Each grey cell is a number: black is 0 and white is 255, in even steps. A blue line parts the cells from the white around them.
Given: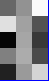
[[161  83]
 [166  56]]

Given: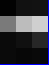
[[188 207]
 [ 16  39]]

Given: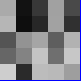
[[ 14  39]
 [147 165]]

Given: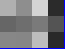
[[110 122]
 [134 189]]

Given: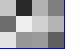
[[239 209]
 [151 155]]

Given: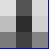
[[ 45 208]
 [ 65 132]]

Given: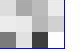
[[233 183]
 [225  62]]

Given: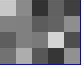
[[128  92]
 [128 122]]
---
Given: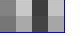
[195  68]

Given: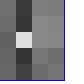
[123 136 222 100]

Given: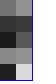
[147  51]

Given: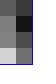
[ 59 126]

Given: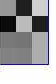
[205 187 120]

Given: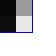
[154  13]
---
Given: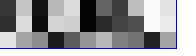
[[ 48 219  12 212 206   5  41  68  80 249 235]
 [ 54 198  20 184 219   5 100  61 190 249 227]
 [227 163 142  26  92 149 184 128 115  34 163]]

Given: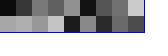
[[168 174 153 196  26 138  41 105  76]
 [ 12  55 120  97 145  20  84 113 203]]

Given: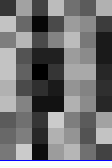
[[120 202  12 156 182 112  67]
 [126 182  75 132 188 120  25]
 [ 54 162  67 188 112  91 176]
 [188 132  18  18 176 140  38]
 [104 126  38 176 148  83 194]
 [ 91 112  54 202 126  91 162]
 [194 104   6  75 156 140  60]
 [194  97   0  54 168 168  38]
 [194  83  32  32 156 140  25]
 [176  75  46  25 148 132  46]]

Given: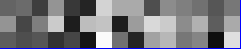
[[100 107  62 148  56  36 211 170 170  78 140 127 113  86 119]
 [ 93  78  86  50  70  21 251 113  36 162 183 119 133  14 223]
 [148  70 127 203  29 189 195  29 156 217 203 140 177  93 170]]

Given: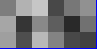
[[125 178 198  72 119 145]
 [159  78 184 131  72  65]
 [166  53 137  94  41 113]]

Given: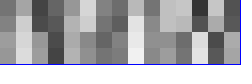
[[151 220 157  68 179 144 116 124 241 137 157 116 227  88 165]
 [157 214 151  75 171 137 101 130 233 144 144 109 220  75 171]
 [130 206  75  88 179 206 116  94 227 137 192 185  82 171  88]
 [116 165  68 101 151 214 130 109 185 116 192 198  53 198  82]]

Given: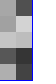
[[161 211]
 [197 189]
 [167  80]
 [175  67]
 [ 87  53]]
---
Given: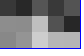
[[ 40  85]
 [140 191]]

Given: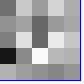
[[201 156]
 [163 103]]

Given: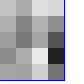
[[171 223]
 [132 177]]

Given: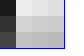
[[237 230]
 [212 207]]

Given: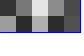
[[120 228]
 [ 43 175]]

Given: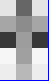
[[102 228]
 [140 166]]

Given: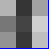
[[ 53 162]
 [ 68 207]]
